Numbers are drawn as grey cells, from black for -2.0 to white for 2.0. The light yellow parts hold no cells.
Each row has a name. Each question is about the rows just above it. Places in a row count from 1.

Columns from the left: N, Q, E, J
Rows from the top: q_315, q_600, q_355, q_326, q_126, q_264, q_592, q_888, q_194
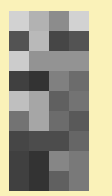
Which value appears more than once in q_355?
[0.3]
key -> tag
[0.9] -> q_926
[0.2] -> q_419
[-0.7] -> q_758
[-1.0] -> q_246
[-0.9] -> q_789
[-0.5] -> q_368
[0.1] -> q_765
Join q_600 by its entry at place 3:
q_789
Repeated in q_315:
[1.3]
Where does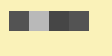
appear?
q_600
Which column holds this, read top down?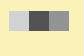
J
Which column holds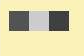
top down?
N

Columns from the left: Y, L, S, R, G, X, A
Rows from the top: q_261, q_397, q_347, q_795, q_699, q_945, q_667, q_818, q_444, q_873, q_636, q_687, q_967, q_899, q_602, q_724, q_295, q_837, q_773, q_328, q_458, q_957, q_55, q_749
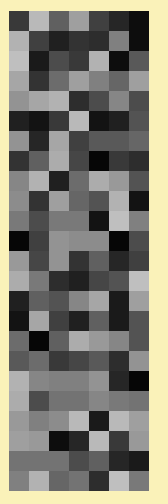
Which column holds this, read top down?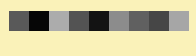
G
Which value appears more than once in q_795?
[0.5]

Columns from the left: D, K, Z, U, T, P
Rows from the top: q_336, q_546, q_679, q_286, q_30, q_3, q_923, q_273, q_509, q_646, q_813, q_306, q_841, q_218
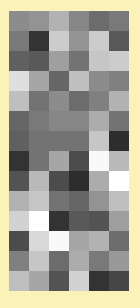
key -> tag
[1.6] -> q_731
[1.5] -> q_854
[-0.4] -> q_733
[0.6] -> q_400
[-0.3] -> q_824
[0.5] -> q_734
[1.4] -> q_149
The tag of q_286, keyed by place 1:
q_854
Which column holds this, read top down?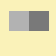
T
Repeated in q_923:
[-0.2]
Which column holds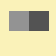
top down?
T
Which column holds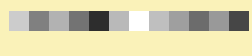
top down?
P

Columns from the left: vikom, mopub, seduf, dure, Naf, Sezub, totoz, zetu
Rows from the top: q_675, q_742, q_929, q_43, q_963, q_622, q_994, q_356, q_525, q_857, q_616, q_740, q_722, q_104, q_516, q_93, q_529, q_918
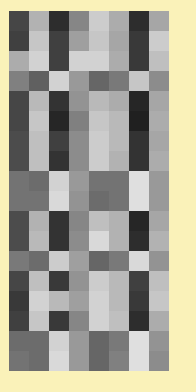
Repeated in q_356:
[-1.2]
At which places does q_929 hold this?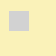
2 4 5
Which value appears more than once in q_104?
[1.0]
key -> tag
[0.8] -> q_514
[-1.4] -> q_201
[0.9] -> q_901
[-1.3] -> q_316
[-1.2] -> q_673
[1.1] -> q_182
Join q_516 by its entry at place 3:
q_901
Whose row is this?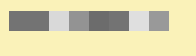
q_857
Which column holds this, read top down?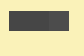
vikom
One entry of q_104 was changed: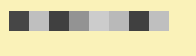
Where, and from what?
3, [-1.1]

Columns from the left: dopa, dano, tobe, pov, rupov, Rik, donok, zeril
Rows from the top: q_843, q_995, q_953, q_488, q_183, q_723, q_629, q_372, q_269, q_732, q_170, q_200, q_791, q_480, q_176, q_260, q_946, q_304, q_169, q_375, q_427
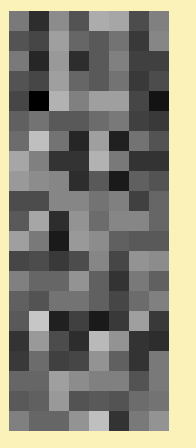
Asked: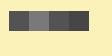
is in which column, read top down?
dopa
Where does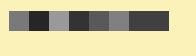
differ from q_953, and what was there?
4, [-1.3]
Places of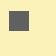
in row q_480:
5 8
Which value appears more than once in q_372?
[-1.2]
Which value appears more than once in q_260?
[-1.1]

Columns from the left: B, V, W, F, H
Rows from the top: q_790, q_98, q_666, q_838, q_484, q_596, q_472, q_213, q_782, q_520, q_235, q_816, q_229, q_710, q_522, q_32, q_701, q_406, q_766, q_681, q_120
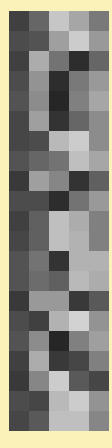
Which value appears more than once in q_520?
[-0.8]
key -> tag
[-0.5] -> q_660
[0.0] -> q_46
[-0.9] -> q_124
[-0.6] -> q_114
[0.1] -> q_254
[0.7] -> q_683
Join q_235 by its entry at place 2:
q_660
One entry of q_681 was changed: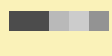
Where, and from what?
2, [-0.9]
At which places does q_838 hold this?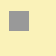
5
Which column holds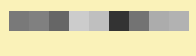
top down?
F

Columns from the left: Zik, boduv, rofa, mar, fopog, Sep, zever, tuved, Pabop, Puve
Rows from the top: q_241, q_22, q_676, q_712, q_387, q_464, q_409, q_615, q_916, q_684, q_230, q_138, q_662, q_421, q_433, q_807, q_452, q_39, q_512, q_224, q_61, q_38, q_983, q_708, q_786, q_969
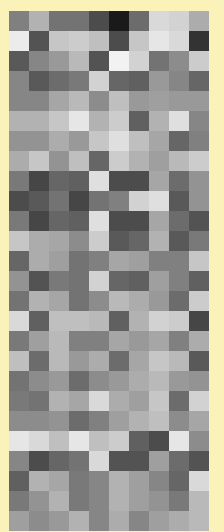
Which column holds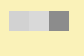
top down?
Pabop
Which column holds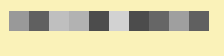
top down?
zever
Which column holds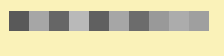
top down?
Sep
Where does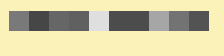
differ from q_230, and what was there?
9, [-0.3]
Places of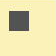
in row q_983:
6 7 10
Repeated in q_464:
[0.8]

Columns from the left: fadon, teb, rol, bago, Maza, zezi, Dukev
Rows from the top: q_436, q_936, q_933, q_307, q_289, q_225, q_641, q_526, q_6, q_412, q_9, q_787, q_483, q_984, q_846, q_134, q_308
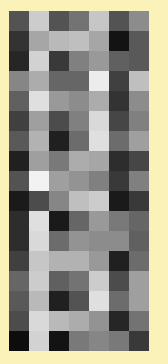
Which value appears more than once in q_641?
[-0.3]
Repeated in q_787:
[0.2]

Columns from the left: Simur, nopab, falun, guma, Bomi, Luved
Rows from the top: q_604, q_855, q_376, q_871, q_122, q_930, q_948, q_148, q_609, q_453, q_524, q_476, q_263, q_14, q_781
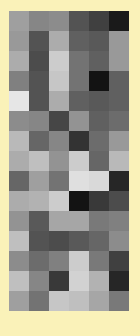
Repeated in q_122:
[-0.5]
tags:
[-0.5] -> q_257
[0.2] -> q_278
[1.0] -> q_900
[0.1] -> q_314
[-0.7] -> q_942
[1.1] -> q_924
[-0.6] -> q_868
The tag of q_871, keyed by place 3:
q_924

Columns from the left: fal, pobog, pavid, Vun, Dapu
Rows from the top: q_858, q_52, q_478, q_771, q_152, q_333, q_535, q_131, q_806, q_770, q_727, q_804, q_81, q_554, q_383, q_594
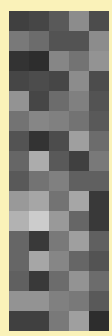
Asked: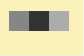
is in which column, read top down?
pobog
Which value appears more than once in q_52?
[-0.7]
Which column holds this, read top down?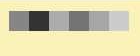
pobog
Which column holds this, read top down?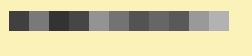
fal
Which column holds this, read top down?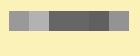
fal

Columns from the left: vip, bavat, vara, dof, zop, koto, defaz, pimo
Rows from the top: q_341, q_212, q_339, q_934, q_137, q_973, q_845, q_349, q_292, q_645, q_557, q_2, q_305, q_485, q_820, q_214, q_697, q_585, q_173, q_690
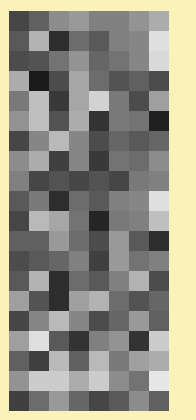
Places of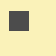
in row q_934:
3 8
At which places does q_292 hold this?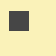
2 4 6

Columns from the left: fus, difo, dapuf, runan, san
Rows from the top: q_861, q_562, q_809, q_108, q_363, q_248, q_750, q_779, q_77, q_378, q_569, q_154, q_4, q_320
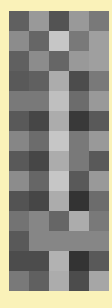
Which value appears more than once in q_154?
[0.1]
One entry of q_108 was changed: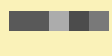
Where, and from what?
2, [-0.5]
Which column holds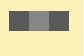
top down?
fus
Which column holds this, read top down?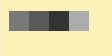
runan
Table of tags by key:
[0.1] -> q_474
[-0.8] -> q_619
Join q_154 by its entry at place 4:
q_474

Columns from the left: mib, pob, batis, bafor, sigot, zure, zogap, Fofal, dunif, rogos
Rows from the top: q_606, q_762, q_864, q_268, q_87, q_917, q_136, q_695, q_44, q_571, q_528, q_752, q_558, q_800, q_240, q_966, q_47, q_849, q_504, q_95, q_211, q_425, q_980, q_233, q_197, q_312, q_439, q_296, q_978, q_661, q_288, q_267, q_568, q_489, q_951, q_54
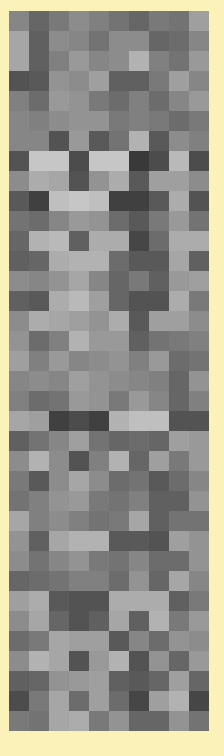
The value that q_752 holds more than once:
[0.7]
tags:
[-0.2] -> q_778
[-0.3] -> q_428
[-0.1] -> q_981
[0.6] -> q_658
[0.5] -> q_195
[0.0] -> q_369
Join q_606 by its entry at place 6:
q_778
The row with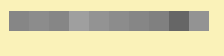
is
q_504
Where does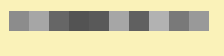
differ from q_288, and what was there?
5, [-0.5]
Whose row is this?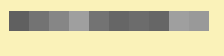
q_425

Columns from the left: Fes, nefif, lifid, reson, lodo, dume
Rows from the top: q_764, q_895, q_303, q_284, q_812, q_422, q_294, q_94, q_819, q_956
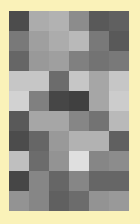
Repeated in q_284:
[1.1]
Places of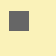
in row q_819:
3 5 6
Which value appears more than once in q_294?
[0.8]
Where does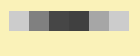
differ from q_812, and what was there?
1, [1.3]
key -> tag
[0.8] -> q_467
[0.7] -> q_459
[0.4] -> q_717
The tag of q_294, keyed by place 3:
q_717
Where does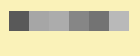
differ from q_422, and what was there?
3, [0.6]
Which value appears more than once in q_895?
[-0.1]

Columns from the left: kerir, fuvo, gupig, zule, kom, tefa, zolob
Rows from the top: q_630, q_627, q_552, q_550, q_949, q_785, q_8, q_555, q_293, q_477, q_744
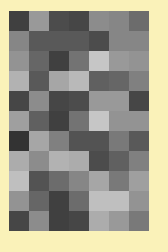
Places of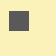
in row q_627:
2 3 4
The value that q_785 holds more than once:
[0.3]
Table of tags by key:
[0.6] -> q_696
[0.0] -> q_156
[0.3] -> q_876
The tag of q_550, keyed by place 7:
q_156
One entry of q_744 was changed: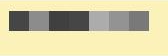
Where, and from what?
6, [0.4]
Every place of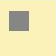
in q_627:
1 6 7
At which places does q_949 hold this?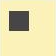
1 3 7
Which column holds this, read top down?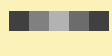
gupig

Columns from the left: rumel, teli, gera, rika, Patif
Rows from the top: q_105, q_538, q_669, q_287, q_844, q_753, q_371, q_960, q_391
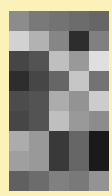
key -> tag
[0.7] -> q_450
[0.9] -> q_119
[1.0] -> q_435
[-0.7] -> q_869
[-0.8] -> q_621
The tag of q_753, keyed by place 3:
q_435
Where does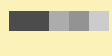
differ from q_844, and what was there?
2, [-0.7]
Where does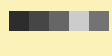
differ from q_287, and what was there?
4, [1.1]
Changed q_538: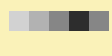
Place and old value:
5, [0.0]

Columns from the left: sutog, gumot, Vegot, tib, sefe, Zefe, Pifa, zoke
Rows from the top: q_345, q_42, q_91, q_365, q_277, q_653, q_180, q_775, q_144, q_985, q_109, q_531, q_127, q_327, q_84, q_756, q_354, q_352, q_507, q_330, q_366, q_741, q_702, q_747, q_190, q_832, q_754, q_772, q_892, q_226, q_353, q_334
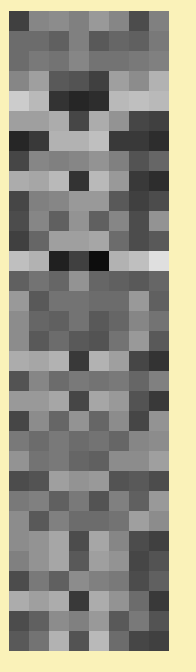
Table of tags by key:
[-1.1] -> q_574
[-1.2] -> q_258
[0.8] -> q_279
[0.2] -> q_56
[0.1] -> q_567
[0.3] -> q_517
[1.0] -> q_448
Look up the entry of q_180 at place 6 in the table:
q_574
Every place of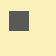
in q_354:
2 4 8

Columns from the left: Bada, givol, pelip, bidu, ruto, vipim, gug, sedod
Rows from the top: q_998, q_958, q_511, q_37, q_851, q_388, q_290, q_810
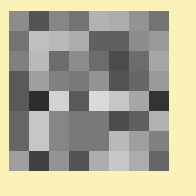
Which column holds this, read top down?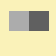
vipim
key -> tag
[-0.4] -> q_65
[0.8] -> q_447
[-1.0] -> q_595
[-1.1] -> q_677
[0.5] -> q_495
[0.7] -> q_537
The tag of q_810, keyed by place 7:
q_537
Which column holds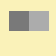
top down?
ruto
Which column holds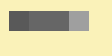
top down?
Bada
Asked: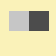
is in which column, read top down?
vipim
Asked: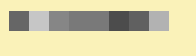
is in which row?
q_388

